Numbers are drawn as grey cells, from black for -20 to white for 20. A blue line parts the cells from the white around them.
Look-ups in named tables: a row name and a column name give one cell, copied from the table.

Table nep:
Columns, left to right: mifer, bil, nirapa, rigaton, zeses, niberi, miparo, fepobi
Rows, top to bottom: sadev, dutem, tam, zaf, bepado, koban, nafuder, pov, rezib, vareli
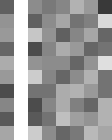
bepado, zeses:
2
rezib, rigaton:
-2
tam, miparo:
6
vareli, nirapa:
12
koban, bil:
20
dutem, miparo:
0
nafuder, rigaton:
-2
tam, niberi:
1
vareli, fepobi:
6
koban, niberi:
2
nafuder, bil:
20
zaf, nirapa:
-8
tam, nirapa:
11
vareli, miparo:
9
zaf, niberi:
4
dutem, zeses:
6
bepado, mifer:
7
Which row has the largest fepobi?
bepado

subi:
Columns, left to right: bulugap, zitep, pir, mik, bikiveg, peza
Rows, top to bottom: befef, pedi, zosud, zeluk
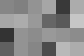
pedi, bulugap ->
6
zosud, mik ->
4
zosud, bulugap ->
-12
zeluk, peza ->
7
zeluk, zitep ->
3
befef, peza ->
7
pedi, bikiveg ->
-6
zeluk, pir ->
1
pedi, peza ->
11

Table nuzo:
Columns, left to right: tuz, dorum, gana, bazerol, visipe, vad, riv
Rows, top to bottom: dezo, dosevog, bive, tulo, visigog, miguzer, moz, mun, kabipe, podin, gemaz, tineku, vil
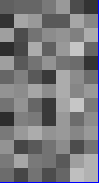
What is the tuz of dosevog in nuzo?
-12
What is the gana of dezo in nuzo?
-4
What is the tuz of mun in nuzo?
-2
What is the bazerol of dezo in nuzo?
-1
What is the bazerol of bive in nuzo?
2
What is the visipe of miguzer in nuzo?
7

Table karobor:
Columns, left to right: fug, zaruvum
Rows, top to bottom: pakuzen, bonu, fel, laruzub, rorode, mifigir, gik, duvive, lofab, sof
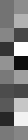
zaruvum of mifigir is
5
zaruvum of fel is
-9
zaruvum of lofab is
18
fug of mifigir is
-1
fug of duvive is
-6
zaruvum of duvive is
11
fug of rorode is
3
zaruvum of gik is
-9
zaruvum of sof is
1
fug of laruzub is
-12
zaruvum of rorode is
-18
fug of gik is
-8
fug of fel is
1
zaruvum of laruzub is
20
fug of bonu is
-2
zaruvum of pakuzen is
2

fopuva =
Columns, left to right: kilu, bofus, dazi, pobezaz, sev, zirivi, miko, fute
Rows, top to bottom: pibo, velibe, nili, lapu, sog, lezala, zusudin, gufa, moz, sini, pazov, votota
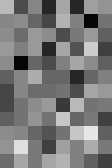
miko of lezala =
-4
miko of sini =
16
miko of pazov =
7
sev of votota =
8
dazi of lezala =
7
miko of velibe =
-19

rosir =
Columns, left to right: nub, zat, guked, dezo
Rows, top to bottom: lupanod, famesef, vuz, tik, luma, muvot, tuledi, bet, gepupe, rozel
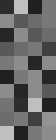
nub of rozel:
10
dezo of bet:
-15
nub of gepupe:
-3
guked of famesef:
-3
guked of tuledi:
2
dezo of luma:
2
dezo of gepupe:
3
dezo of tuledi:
-6
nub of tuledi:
2
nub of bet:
-2
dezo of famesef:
-1
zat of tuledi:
-14
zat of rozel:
-15
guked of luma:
-14
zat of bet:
-13

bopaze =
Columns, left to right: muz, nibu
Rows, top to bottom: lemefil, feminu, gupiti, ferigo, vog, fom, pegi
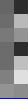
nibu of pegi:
2
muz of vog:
-3
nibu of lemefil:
-13
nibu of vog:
10
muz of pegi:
3
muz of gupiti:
-1
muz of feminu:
-3
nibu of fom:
15
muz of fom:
0
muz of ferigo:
-3
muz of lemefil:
-4
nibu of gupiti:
3
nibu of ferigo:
-13
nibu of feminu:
9

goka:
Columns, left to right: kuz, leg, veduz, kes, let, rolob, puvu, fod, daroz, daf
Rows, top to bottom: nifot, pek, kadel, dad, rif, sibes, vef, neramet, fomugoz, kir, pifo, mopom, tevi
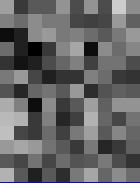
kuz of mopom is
-6
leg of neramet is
0
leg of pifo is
6
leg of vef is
-14
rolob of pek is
-9
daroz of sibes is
-11
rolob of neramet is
-6
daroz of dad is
-3
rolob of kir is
-1
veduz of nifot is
-6
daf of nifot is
2
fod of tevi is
-4
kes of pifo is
-2
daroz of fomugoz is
-9
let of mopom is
-3
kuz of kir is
10
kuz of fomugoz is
9
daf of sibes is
-12
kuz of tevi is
8

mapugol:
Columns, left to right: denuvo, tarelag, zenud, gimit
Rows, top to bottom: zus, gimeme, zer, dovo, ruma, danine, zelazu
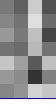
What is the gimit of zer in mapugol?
-9
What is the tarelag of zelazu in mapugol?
3
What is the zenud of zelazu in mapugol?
13
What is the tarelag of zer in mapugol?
-1
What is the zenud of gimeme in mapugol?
15
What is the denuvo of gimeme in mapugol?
1
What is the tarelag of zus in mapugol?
-5
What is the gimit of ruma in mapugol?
10
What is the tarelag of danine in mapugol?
2
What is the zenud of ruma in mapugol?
-6
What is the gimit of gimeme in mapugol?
-3
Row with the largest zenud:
gimeme

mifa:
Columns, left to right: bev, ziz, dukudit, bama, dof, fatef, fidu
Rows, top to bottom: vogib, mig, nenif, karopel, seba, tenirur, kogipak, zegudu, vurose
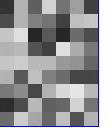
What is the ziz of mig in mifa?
8
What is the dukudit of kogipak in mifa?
-9
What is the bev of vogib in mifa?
-12
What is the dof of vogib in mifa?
-2
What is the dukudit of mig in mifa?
0
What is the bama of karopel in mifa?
-10
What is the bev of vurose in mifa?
-3
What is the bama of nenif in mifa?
-6
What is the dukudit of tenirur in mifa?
10
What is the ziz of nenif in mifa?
15
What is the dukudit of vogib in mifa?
-5
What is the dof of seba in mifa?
4
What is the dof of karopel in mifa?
15
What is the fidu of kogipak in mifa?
9
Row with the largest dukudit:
tenirur

